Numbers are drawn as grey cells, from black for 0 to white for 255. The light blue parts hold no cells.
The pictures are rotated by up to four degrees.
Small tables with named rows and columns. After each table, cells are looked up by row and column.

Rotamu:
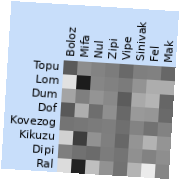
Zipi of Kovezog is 126
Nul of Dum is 148
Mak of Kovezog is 130
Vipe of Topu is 105
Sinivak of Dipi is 144
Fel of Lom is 173
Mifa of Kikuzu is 61
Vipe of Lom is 123
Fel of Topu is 129
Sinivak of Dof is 153
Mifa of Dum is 127
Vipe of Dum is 92
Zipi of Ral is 146

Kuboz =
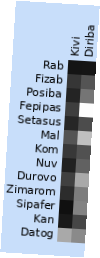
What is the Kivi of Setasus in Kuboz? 38
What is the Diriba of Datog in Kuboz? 138
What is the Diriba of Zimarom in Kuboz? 125
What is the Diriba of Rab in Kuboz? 21
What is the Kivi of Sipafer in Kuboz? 16
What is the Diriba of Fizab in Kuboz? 84
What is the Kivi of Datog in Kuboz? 169
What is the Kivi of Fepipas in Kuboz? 62
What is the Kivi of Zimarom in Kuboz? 44
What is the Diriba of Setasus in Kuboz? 76
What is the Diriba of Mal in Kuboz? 192
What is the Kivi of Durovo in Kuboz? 64
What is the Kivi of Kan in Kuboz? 25
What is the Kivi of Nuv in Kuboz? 32
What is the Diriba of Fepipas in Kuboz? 253
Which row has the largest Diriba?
Fepipas

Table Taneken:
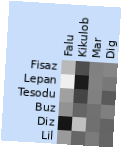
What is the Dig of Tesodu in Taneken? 90
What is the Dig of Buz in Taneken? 127
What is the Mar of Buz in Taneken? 113
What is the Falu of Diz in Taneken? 22
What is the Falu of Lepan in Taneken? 239
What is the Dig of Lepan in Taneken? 120
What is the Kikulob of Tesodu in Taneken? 69
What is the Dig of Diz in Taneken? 100
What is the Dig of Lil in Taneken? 101
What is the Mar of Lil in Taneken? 123
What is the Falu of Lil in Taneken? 154
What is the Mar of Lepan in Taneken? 130
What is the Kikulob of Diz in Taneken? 192
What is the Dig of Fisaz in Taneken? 134
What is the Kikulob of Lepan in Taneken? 27
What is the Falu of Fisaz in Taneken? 185
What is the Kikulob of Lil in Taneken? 102
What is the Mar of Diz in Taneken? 112
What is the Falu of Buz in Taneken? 146

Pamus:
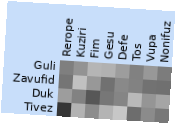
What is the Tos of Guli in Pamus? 129
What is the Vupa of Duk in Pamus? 149
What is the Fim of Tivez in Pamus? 140
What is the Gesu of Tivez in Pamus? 180
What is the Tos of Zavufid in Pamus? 130
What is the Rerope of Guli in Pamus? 127
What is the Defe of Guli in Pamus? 157
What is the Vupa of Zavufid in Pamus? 114
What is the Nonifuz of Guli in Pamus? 124
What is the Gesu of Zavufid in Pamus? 113
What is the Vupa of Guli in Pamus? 152
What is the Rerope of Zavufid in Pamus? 117
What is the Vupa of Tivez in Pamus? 139

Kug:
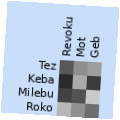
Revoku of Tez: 87
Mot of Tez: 143
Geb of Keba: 59
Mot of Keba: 170
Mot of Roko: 145
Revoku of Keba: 42

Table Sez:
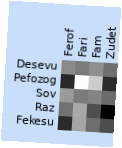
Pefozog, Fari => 253
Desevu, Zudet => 111
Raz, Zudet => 2
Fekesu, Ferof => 43
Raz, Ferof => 114
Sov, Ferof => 154
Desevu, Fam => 143
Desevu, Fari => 123
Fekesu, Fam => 110
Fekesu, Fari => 165
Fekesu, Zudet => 76
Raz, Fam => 79
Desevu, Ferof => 138
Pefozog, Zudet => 42
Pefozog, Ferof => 40
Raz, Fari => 169
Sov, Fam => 132
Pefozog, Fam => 205
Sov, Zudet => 107
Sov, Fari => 123

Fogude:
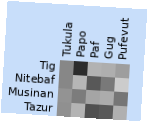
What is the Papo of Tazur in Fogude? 180
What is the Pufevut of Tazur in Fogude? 176
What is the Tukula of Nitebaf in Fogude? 135
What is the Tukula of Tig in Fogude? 135
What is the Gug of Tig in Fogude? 174
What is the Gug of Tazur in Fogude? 89

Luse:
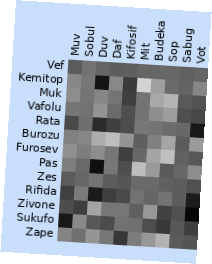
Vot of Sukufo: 63
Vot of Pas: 141
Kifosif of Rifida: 74
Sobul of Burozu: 134
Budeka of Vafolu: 142
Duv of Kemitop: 20
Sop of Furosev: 191
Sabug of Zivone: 80
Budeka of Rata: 116
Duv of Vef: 101
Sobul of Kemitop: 119
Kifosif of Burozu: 149
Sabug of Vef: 96
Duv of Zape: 149
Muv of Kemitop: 135
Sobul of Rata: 110
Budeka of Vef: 104
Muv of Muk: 141
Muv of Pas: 126

